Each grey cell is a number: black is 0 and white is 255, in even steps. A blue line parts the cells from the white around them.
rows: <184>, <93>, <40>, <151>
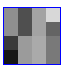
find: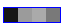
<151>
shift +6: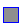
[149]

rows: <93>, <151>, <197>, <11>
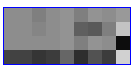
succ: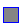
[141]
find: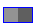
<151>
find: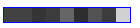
<11>
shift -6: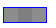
[135 121 135]
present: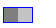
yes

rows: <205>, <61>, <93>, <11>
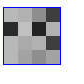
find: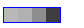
<205>
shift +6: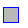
[190]
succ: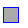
[177]
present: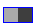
no

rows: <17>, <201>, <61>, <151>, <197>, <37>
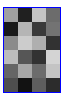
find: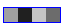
<17>
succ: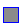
[204]
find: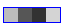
<151>
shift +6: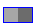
[173 114]
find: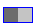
<197>
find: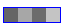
<197>
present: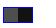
yes

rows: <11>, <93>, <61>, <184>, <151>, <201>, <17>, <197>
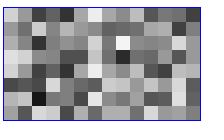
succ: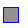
[133]
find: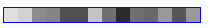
<184>
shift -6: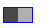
[ 67 169]

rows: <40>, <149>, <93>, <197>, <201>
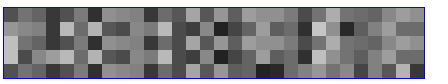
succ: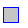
[144]
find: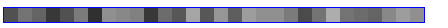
<40>
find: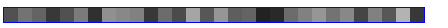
<201>

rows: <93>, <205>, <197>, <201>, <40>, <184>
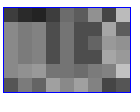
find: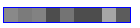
<205>
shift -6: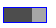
[ 71  71 160]
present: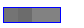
no
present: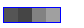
no

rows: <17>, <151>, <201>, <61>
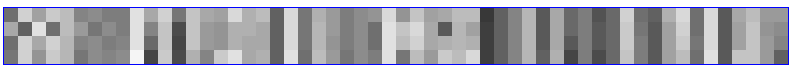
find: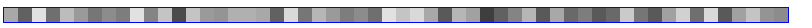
<151>
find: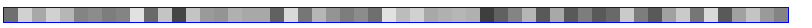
<201>
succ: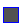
[105]
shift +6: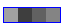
[167  68 103 138]
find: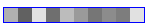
<61>

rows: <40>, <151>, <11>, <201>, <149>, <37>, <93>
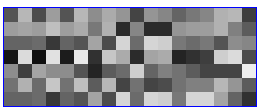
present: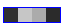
yes
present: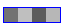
yes

